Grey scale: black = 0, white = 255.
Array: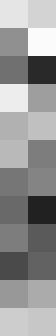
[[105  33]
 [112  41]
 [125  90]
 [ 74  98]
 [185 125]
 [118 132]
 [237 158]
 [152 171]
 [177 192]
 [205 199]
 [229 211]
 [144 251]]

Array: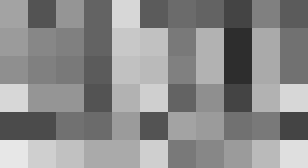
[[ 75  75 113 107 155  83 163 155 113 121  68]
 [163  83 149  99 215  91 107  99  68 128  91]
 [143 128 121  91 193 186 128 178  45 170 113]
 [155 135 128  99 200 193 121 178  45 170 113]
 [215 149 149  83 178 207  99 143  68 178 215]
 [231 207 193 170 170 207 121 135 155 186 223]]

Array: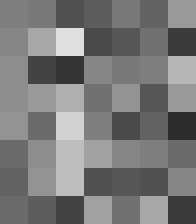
[[141  67  53 134 121 127 182]
 [107  93  67 161 113 167  59]
 [147 107 209 127  74  99  45]
 [127 121  81  93 121  99 153]
 [107 141 189 161 134 127 107]
 [ 99 147 189  81  87  81 134]
 [141 153 175 113 147  87 153]
 [134 167 223  74  87 113  59]]

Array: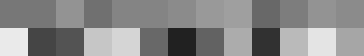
[[234  69  83 198 213 104  33  98 172  49 186 228 166]
 [119 119 147 112 132 132 139 153 159 104 125 147 139]]

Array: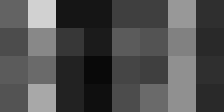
[[ 91 106  34   9  69  63 144  47]
 [ 76 136  55  27  91  83 129  41]
 [ 83 168  34  15  76 106 144  41]
 [ 99 209  21  21  63  63 152  47]]

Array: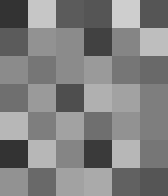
[[146 105 162 170  97  85]
 [139 118 139 154 118 105]
 [183 126 162 111 146 126]
 [ 91 146 139  65 133 190]
 [111 154  78 176 162 126]
 [ 51 183 133  58 183 118]
 [ 51 198  91  85 206  85]]
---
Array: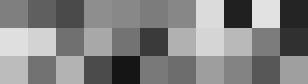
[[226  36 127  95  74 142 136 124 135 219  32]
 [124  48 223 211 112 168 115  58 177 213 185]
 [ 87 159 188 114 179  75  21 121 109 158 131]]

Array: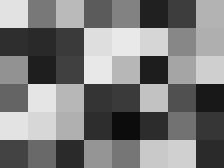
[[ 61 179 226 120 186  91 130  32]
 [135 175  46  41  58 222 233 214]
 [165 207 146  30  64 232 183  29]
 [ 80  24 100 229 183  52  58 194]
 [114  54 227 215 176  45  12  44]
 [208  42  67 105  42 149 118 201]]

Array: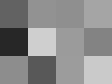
[[143 165  98 146]
 [155 131  39 207]
 [156 202 141  88]]

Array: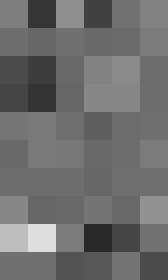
[[113 130 125  53 143  65]
 [106 123 109 103 112 105]
 [139 108  75  60 105 130]
 [135 109  69  51 102 135]
 [108 111 117 121 110  94]
 [108 123 105 121 119 105]
 [111 111 109 108 109 103]
 [104 146 135 102 104 116]
 [ 69 114 189 222 124  40]
 [116  75 112 112  83  87]]

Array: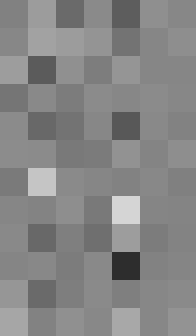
[[143 135 129 156 106 138  93]
 [134 142 135 162 156 148 115]
 [134 134 157  91 144 125 149]
 [139 135 117 137 124 139 135]
 [137 130 139 104 115 135  88]
 [132 142 140 139 121 123 146]
 [136 128 122 197 138 134 130]
 [133 132 134 131 142 121 213]
 [124 131 137 104 127 111 157]
 [130 133 133 136 124 137  45]
 [135 138 150 106 126 138 127]
 [135 147 166 130 144 136 168]]

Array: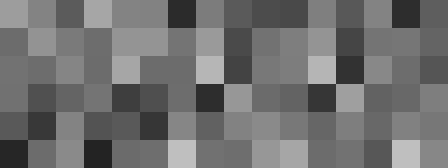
[[ 45  94 157 131  91 166 131 130  43 124  90  76  73 127  88 131]
 [118 100 108 147 122 109 148 148 116 154  74 114 126 148  69 116]
 [109  85 114 109 133 108 166 108 108 182  67 120 125 181  50 136]
 [104 126 113  80 100 116  62  79 109  45 151 107  99  54 159  98]
 [129 119  89  56 131  83  89  54 134  97 130 138 120 102 126 104]
 [191 135  38 108 138  35 107 110 191 113 110 151 166 108 114  87]]
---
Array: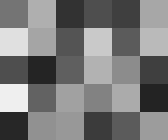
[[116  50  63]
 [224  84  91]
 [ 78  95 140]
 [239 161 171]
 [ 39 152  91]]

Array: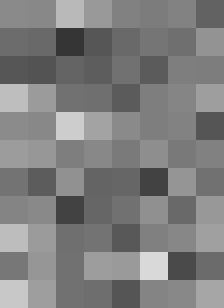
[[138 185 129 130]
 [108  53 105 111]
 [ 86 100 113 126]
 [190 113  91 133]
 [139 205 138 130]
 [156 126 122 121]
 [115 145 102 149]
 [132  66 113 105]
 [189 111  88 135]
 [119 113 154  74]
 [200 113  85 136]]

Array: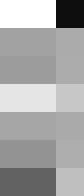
[[255  14]
 [162 171]
 [156 172]
 [229 199]
 [166 170]
 [147 174]
 [ 98 191]]

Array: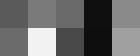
[[ 90 106 138]
 [107  73 160]]

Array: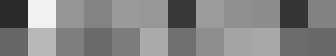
[[ 42 149 154  56 144  53]
 [102 127 125 112 164 108]]

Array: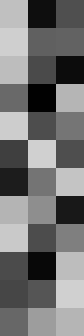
[[192  79]
 [207  98]
 [189  12]
 [105 181]
 [205 117]
 [ 63  78]
 [ 28 196]
 [180  24]
 [201 127]
 [ 75 189]
 [ 70 208]
 [103 181]]
